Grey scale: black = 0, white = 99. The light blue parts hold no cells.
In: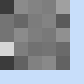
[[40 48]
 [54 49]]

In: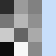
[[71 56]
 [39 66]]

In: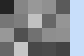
[[49 75]
 [31 44]]

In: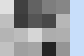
[[23 33]
 [73 83]]

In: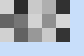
[[46 82]
 [38 59]]

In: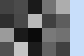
[[28 72]
 [10  4]]
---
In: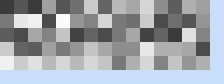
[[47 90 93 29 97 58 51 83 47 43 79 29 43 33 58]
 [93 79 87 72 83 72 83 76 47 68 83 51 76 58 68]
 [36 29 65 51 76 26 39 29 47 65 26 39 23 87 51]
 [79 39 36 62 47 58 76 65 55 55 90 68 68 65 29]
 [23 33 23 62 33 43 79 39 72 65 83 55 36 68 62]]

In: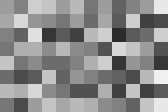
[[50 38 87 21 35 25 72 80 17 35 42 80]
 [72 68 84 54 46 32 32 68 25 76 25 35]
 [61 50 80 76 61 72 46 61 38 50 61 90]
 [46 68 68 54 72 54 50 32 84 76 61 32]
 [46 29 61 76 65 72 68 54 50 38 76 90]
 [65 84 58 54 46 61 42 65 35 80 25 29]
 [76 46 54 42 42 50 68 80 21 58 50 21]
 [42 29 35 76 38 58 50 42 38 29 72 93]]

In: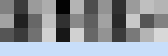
[[50 23 60 67  1 70 30 57 19 60 74 70]
 [33 23 44 81  9 81 40 57 23 47 70 84]
 [63 13 40 74 19 53 37 63 16 78 33 50]]

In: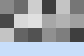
[[28 84 87 65 69 62]
 [53 42 80 24 76 46]
 [76 39 32 56 49 24]]

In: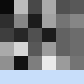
[[56  7 49 91 60 45]
 [66 83 34 60 38 42]
 [24 15 31 11 38 42]
 [ 4 73 28 66 31 34]
 [18 52 11 63 45 52]]

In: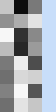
[[56 67 88]
 [43 84 81]
 [43 88 77]
 [73 15 60]
 [96 19 53]
 [77  5 47]
 [50 96 33]
 [47 92 30]]

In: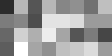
[[40 81 68 92 64 33 48 27]
 [36 99 64 56 74 78 85 60]
 [17 71 33 71 52 56 44 74]
 [48 52 30 88 88 85 60 60]]
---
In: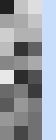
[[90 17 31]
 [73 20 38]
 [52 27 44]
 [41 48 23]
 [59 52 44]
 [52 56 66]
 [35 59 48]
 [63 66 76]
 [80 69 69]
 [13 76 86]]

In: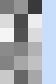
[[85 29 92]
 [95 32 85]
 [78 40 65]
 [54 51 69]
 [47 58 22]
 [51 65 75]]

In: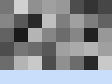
[[38 10 70 52 42 52 13 59]
 [52 34 16 74 49 62 49 38]
 [30 46 42 34 62 66 70 62]
 [42 70 78 30 56 42 16 78]
 [46 81 56 62 59 30 20 27]]

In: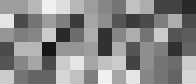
[[89 29 45 61 49 23 64 55 33 23 29 49 67 29]
 [79 45 39 39 83 75 49 93 64 89 52 45 39 83]
 [58 49 52 79 16 42 67 19 52 67 45 79 33 36]
 [33 52 64 29 79 89 64 75 79 26 55 45 42 79]
 [61 61 71 93 86 71 61 52 45 75 67 26 26 16]
 [29 71 71  9 58 58 61 19 67 33 55 49 19 39]]

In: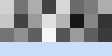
[[77 26 60 87 70  9 52 20]
 [81 45 67 26 84 41 48 67]
 [45 56 37 95 33 60 37 23]]

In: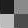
[[73 30]
 [12 53]]
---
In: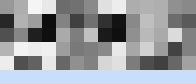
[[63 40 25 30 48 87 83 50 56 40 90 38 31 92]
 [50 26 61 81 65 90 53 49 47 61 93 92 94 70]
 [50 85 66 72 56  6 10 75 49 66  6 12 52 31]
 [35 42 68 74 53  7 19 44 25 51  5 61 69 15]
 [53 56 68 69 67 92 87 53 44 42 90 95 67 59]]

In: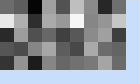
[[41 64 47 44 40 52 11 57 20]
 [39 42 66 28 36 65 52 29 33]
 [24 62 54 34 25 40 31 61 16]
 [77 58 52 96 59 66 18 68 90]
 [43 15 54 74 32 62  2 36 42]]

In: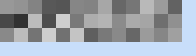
[[62 52 60 40 53 47 37 76 44 80 45 73 53]
 [56 43 64 66 54 70 67 47 80 30 73 19 28]
 [38 60 72 46 40 65 51 52 33 34 51 57 59]]

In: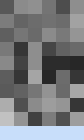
[[61 31 48 25 57 75]
 [21 58 61 54 31 67]
 [65 41 57 46 38 35]
 [21 42 15 64 21 36]
 [15 17 17 55 26 53]
 [41 38 27 55 21 47]
 [58 47 54 41 46 37]
 [63 42 44 42 39 48]
 [55 30 45 56 54 34]]

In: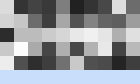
[[24 14 29 31 78 44 24 18 31 92]
 [72 26 90 69 28 68 27 66 98 78]
 [87 68 89 93 90 83 79 73 73 17]
 [61 37 39 51 32 65 24 42 77 82]
 [42 86 28 20 13 49 22 26 20 85]]

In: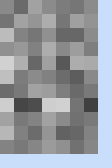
[[52 44 56 60 52 47 51]
 [51 40 38 58 42 50 71]
 [47 44 54 63 51 47 63]
 [25 45 81 80 30 27 80]
 [47 41 49 61 63 47 42]
 [53 36 42 50 54 48 74]
 [66 67 34 62 40 68 81]
 [49 61 53 67 50 59 56]
 [54 40 40 56 46 51 73]
 [57 62 46 67 58 63 45]
 [54 46 48 54 63 41 53]]

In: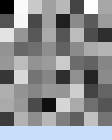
[[45 75 37 49 71 55 69 23]
 [33 43 66 83  6 29 59 66]
 [39 26 80 58 59 52 57 68]
 [54 14 56 18 52 45 84 21]
 [52 38 42 79 60 57 73 59]
 [70 66 54 38 55 43 40 57]
 [18 30 73 33 66 34 58 88]
 [60 35 54 12 62 28 96 32]
 [65 99 26 72 62 78 97  0]]

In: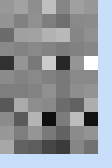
[[44 52 23 27 36 38 65]
 [57 54 38 47 58 49 59]
 [ 7 73 48  6 70 35 54]
 [67 38 42 53 55 66 34]
 [57 55 47 56 51 49 49]
 [53 53 47 50 53 51 54]
 [99 58 15 79 47 58 19]
 [52 50 48 51 53 51 53]
 [56 52 72 69 63 62 42]
 [54 53 43 49 56 50 57]
 [59 62 52 74 55 63 59]]
